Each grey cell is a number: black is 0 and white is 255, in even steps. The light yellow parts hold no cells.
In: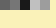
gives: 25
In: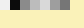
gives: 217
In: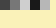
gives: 207
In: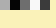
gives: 110
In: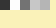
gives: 115
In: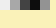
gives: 67
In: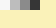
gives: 189
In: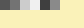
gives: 240
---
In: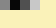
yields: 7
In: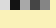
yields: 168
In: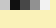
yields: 71
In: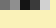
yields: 20
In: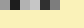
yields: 198
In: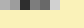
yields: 125
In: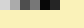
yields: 119
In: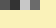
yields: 51
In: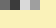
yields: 59
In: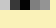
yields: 3
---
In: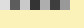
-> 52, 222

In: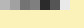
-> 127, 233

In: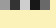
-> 206, 206

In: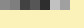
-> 86, 193

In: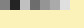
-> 109, 223

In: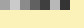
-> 97, 202

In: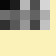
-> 133, 213

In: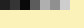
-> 92, 205

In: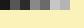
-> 137, 198
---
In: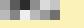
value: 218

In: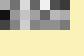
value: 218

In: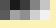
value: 207

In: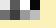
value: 232

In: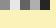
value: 175

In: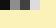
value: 142

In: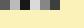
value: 187

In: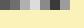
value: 176

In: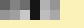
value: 189

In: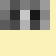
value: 178
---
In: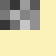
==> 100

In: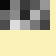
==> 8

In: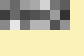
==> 136

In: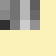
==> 145

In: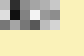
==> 188

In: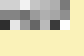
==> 209
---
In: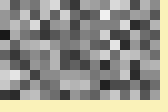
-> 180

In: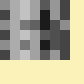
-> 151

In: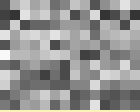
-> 226

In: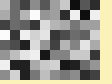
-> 87

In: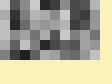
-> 84

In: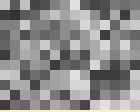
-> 110
